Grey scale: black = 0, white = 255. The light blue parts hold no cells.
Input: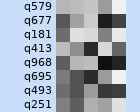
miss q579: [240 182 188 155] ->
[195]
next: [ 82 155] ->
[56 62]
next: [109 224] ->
[216 128]
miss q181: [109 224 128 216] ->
[232]

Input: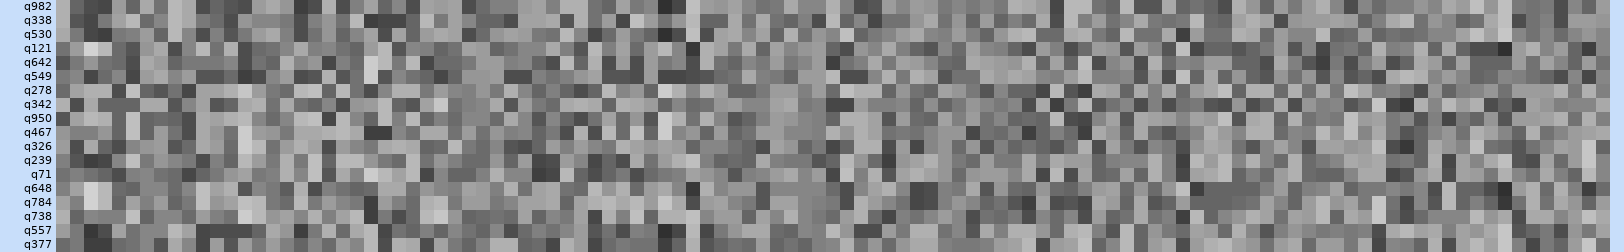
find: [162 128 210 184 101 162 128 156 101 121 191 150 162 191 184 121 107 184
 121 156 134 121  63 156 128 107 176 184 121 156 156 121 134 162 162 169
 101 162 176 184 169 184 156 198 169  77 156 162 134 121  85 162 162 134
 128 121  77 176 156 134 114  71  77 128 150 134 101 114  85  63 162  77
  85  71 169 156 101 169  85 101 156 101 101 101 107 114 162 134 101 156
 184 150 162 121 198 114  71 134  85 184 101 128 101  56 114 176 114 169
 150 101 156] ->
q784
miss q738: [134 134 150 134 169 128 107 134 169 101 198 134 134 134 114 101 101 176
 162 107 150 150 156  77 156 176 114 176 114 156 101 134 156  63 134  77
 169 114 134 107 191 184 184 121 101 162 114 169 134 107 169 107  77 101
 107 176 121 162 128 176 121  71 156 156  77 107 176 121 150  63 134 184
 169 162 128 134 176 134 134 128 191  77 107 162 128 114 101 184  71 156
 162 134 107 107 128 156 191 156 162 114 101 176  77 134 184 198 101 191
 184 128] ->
[204]
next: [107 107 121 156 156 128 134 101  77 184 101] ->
[176  77]
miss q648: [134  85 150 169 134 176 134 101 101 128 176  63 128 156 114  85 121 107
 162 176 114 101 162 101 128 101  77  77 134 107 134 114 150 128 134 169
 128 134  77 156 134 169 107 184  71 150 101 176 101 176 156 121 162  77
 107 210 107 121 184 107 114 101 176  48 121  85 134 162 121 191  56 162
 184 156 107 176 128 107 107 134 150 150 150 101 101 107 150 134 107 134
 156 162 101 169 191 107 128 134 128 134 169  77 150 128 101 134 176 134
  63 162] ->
[93]
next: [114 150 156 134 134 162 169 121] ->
[128  71]
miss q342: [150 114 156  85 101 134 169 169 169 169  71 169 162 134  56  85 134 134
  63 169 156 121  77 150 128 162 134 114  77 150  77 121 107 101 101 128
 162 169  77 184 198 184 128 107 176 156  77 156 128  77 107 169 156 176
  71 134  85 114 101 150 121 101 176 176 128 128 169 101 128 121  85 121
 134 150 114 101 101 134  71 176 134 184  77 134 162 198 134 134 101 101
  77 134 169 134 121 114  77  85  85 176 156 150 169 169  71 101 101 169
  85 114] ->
[142]

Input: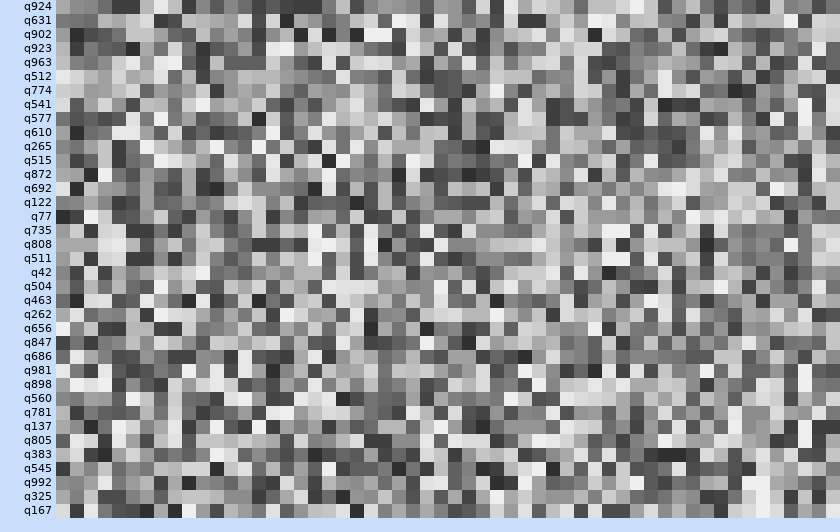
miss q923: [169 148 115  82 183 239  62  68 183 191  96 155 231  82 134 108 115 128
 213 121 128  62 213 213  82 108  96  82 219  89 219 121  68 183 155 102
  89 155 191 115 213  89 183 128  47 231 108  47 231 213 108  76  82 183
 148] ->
[55]
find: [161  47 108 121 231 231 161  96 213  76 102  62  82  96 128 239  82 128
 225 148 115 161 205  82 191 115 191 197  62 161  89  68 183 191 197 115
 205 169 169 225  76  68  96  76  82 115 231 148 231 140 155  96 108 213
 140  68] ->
q610
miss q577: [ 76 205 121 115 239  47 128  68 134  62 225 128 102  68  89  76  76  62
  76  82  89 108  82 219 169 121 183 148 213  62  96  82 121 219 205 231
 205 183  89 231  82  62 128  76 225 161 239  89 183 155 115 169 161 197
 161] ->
[177]

